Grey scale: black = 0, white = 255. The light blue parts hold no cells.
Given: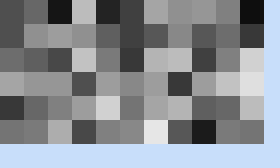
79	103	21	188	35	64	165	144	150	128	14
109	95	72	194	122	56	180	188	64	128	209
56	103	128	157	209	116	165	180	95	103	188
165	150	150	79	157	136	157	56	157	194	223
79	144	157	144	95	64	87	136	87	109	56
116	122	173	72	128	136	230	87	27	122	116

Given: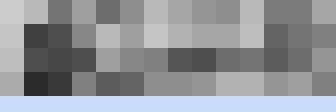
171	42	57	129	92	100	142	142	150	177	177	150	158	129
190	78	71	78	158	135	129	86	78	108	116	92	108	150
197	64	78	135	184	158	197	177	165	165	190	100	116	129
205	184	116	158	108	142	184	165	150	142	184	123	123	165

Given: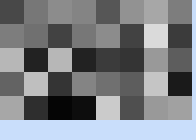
167	46	5	13	203	79	153	161
99	191	52	132	112	93	197	26
125	112	66	119	140	66	218	59
72	119	140	132	86	146	167	125
183	34	183	34	59	52	153	93

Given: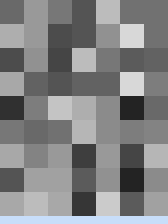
76	145	69	188	119	91	98
174	153	76	84	145	216	113
168	98	84	98	98	216	125
119	105	113	182	139	125	131
105	153	119	84	188	113	113
168	131	153	62	153	69	182
84	161	161	91	145	35	139
168	188	168	54	203	91	161
48	125	196	174	139	35	105

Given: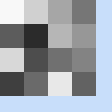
216	77	112	131
248	208	166	118
92	43	182	151
63	106	232	98

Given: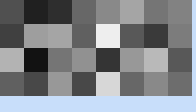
80	32	46	103	137	165	117	130
179	18	117	145	52	152	185	88
96	72	152	72	215	103	137	109
64	158	165	96	238	88	58	124
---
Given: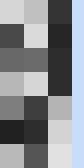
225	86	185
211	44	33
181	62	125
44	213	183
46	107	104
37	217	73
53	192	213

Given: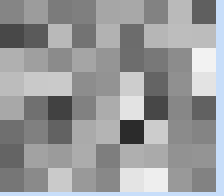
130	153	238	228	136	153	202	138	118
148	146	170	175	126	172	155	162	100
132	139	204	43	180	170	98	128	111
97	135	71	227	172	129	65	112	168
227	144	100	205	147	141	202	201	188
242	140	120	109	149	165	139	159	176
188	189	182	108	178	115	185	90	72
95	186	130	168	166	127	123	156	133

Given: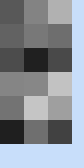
65	111	31
159	197	115
194	135	133
73	32	76
110	120	98
177	131	88

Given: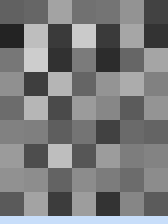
91	134	51	157	60	163	90
140	108	124	140	99	141	145
131	125	156	86	190	77	155
100	106	65	116	94	127	129
148	91	135	155	74	182	108
129	172	148	101	181	62	144
165	102	44	123	49	205	119
51	166	58	202	58	190	35
66	147	116	113	163	102	97

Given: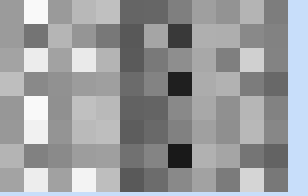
120	213	123	162	137	108	89	190	243	161	237	163
99	117	165	177	25	132	113	159	157	138	129	180
135	184	143	160	129	105	93	190	186	148	241	152
130	182	144	168	137	100	98	185	192	144	249	151
104	124	178	172	31	131	107	159	156	145	137	190
131	208	127	168	142	121	90	180	234	162	236	163
130	137	174	175	57	165	88	120	149	181	116	155
125	180	147	159	127	102	101	192	184	154	249	155

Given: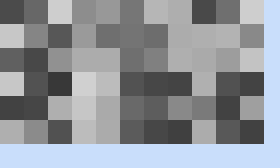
65	88	172	64	71	91	171	188	81	139	175
159	66	122	137	93	105	170	198	175	70	66
67	81	176	68	71	82	188	208	56	82	199
195	157	170	175	128	111	172	172	145	72	96
137	179	175	172	109	116	111	154	87	133	199
206	111	73	174	182	118	152	141	206	103	75
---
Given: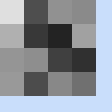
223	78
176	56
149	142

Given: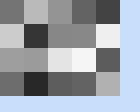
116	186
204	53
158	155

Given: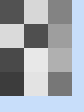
82	215
218	79
73	232

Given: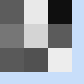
92	233
118	212
89	81

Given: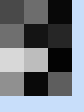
73	109
111	20
216	189

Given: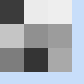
59	235
197	144
125	52

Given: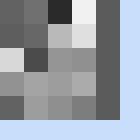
98	112
94	103
216	75
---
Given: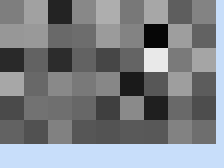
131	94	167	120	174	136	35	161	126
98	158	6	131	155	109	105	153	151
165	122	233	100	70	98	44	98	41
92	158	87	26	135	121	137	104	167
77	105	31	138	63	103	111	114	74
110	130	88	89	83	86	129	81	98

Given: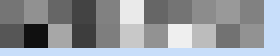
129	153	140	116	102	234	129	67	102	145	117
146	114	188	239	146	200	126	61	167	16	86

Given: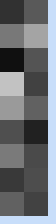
89	49
164	120
84	16
65	194
97	154
33	79
74	122
77	57
66	97

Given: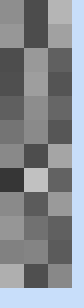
181	76	142
161	76	151
96	153	77
84	158	79
102	141	95
86	138	116
165	77	137
98	193	54
154	91	138
96	113	150
91	132	129
136	79	175

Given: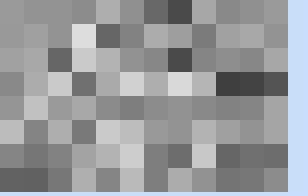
154	144	137	166	74	103	144	174	140	148	148	155
148	169	162	123	158	172	129	102	221	147	160	153
166	135	142	133	73	135	146	179	202	102	168	162
85	66	64	180	217	173	209	170	113	202	171	137
164	134	129	136	145	141	126	139	168	155	193	149
164	147	159	178	148	153	190	201	121	173	131	188
108	112	101	199	109	126	205	179	163	129	118	133
141	119	115	145	171	126	186	133	176	119	97	98

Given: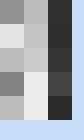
49	187	146
46	196	227
54	202	187
69	235	130
43	235	188

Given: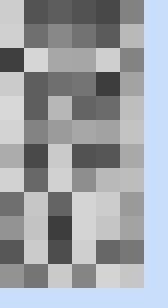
130	72	82	93	83	205
185	91	114	136	111	208
131	207	166	167	214	63
163	61	116	111	94	203
190	107	100	183	94	216
195	162	167	155	131	211
169	86	82	202	73	172
189	185	142	209	104	210
154	204	212	100	198	111
163	197	212	61	195	147
119	103	207	77	203	87
198	212	133	202	117	147

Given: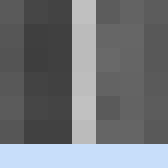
92	99	92	192	67	70	90
88	102	102	187	64	63	86
88	101	105	187	64	62	84
90	100	99	189	65	67	88
92	99	90	193	68	70	91
89	101	101	187	65	65	86

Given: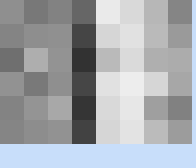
133	183	217	234	102	130	120	143
154	186	225	214	69	144	142	132
172	175	218	186	50	147	174	111
167	214	237	225	70	143	121	146
129	159	231	217	53	168	148	131
156	187	227	214	66	146	141	133
